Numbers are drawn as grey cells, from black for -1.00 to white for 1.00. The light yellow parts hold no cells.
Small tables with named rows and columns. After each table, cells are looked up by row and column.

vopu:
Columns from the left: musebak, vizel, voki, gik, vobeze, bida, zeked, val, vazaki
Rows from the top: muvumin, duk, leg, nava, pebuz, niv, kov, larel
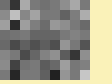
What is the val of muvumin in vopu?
0.32
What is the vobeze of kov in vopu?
-0.28
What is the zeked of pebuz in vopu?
0.17
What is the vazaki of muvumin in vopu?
-0.05
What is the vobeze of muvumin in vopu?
-0.11
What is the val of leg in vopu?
-0.05

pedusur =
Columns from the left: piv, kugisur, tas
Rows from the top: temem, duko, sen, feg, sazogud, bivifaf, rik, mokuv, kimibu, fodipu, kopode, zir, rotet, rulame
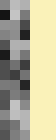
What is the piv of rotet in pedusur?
-0.24
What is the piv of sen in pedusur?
0.15
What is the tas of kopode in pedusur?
0.08
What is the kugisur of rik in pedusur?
-0.11
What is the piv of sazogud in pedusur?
-0.36
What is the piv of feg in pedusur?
0.03
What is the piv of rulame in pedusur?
-0.34
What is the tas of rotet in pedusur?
0.41
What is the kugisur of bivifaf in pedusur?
0.30
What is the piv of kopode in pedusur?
-0.35
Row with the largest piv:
sen

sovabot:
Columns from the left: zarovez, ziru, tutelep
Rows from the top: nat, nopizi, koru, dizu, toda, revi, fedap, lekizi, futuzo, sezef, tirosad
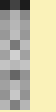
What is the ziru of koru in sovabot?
0.43
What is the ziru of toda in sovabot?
-0.05
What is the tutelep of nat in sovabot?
-0.78
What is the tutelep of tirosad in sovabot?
0.42
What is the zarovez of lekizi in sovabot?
0.15
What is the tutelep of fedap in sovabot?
0.53
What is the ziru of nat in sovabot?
-0.48
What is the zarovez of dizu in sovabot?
0.19
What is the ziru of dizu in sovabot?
0.48

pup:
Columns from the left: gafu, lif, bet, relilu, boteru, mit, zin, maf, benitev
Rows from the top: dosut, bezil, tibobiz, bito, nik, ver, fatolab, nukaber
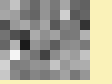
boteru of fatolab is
0.13
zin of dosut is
0.30
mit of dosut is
-0.05
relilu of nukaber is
0.04
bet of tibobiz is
0.32
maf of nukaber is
-0.06
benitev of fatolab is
0.36
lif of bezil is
0.25
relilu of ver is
-0.09
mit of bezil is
-0.10
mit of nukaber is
0.08
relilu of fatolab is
0.15
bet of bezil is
-0.11
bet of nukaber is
-0.13
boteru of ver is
-0.48
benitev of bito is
0.40
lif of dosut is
0.53
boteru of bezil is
0.16
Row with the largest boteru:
tibobiz

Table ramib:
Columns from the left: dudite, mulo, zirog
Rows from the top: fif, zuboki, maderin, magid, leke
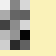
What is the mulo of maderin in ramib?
0.10
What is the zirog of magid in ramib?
-0.96
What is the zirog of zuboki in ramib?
-0.25
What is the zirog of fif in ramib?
0.69
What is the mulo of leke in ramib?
-0.68
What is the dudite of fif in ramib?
0.88
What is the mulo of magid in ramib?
0.17
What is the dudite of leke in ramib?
0.62
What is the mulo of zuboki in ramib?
-0.21
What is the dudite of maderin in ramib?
-0.49
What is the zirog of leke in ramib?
-0.24
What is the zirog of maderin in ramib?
0.68
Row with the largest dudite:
fif

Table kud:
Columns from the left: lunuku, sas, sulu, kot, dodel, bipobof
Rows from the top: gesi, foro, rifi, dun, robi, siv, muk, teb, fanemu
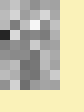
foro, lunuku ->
0.47
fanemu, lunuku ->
0.14
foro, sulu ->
0.24
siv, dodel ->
0.47
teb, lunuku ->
0.47
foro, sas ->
0.66
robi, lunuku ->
-0.01
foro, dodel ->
0.68
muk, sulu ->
-0.12
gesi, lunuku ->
0.39
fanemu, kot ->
0.21
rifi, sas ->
-0.02
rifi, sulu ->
0.49
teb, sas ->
0.37
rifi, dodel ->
0.11
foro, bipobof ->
0.32
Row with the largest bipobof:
teb

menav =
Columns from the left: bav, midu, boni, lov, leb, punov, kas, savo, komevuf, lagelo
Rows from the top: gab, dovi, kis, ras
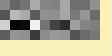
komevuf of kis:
0.04
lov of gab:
0.34
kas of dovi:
0.30
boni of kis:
-0.92
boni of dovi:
0.33
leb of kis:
-0.10
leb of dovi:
0.14
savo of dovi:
-0.06
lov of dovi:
-0.29
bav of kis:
0.63

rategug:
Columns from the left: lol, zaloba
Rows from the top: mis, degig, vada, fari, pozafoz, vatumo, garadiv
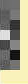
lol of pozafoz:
-0.43
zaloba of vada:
-0.60
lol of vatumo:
-0.17
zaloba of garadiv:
-0.09
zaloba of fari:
-0.40
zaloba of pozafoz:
0.04
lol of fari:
0.74
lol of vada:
-0.23
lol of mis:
-0.16
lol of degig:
-0.27
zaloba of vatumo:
-0.85
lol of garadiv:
-0.27

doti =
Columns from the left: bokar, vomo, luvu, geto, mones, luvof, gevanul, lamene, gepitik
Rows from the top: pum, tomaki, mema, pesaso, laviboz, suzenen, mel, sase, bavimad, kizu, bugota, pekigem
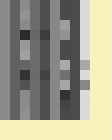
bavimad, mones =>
-0.38
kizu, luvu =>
0.08
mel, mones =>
-0.38
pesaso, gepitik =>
0.72
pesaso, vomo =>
-0.24
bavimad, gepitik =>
0.06
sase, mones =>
-0.48
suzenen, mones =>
-0.38
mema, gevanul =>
0.24
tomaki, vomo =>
-0.24

